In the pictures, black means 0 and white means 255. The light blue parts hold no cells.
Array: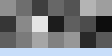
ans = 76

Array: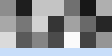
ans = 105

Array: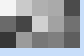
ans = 162

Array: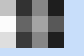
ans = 164

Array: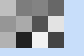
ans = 82

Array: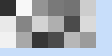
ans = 75

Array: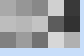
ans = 92
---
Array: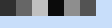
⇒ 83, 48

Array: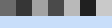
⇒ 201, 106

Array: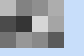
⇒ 173, 114

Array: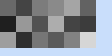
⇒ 98, 158

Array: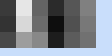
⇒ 128, 72

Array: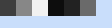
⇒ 106, 62

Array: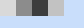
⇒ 194, 217
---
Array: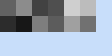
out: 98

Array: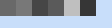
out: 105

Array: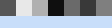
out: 86

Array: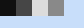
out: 16

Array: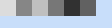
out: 220

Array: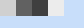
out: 208

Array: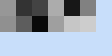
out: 151

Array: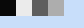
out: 8
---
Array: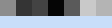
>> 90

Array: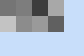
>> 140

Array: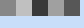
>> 57

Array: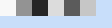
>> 220

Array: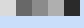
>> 139

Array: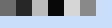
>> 8
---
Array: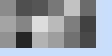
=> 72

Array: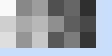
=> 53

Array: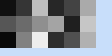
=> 177

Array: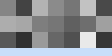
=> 54

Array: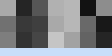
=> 37

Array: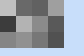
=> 81

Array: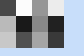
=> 57

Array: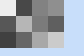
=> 203

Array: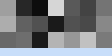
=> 122
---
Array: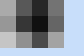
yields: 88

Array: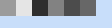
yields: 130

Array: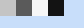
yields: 90

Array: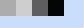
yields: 206

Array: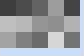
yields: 99

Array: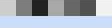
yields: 103

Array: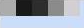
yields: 45

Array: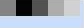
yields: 82
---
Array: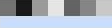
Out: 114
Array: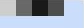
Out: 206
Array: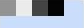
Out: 147
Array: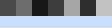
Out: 73
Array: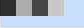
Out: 47
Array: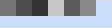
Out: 117
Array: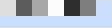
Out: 221
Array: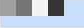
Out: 160
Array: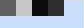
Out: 97
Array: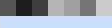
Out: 85
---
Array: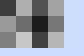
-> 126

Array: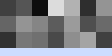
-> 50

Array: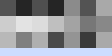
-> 184

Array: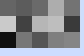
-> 15

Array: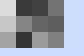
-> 162

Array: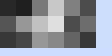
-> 56

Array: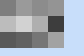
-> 89

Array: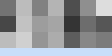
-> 188

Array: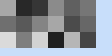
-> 218

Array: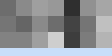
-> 130
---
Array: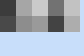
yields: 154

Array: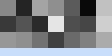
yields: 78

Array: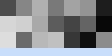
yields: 68

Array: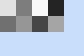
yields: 150

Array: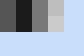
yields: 27

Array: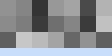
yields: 133

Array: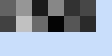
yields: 4

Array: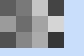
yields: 109

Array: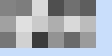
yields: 174
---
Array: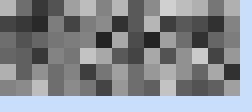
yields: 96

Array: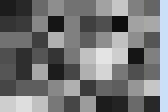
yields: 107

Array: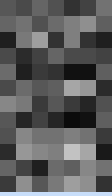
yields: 143

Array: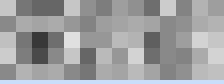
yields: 186

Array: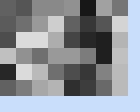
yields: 105
